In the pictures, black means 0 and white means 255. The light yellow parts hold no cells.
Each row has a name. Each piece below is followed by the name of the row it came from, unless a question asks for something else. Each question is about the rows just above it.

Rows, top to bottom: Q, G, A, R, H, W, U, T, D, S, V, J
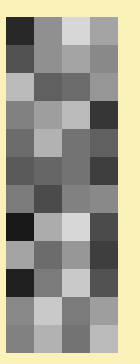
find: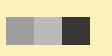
R
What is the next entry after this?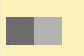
[115]
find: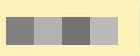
J
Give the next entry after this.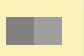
[186]
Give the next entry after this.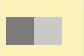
[82]

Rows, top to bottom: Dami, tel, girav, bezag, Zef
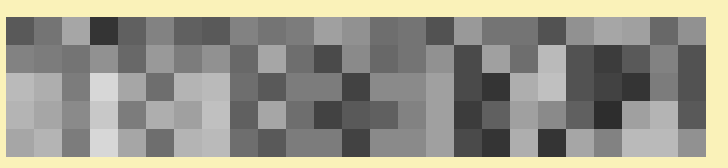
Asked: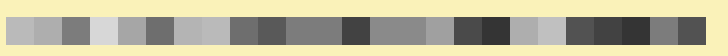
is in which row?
girav
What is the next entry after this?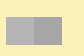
[138]
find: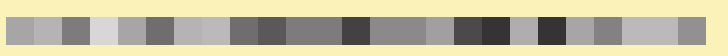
Zef
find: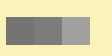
Dami
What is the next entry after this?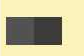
[89]

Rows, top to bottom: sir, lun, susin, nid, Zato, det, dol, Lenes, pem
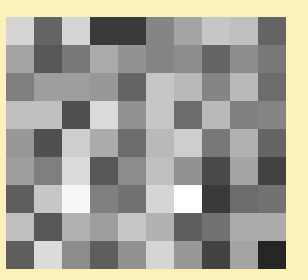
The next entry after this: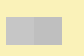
[100]
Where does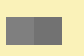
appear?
dol
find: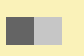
susin
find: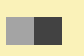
det
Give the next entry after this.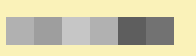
[171]

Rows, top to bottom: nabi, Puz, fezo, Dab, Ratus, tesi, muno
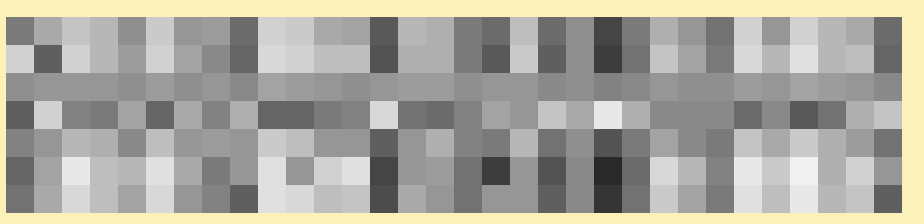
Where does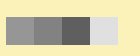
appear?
muno
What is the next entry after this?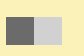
[202]
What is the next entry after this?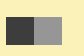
[83]
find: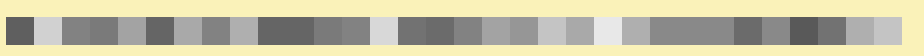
Dab
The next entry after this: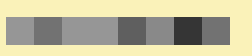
[202]
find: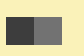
Puz

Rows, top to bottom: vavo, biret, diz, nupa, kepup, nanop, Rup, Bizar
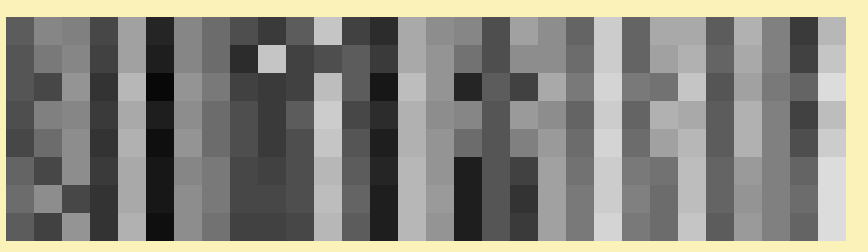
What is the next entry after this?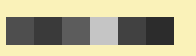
[169]
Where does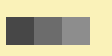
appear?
kepup
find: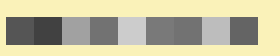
nanop
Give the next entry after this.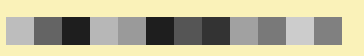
[108]

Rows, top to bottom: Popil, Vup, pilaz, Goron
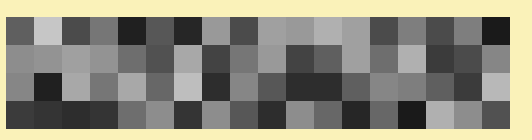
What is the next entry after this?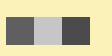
[118]
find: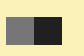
Popil
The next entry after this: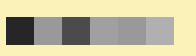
[160]
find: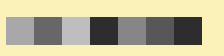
pilaz

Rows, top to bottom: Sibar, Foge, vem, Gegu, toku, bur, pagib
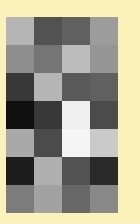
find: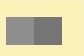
Foge
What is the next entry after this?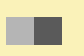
[96]
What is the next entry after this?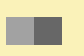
[136]
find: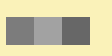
pagib
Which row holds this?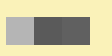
vem
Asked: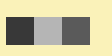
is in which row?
vem

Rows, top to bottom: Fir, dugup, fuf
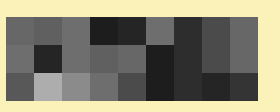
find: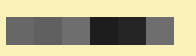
Fir
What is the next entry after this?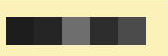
[103]

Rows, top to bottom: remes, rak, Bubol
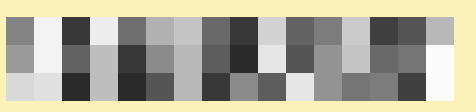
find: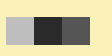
Bubol
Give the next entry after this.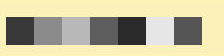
[147]
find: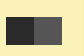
Bubol
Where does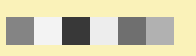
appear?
remes
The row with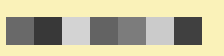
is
remes
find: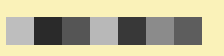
Bubol
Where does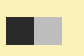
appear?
Bubol

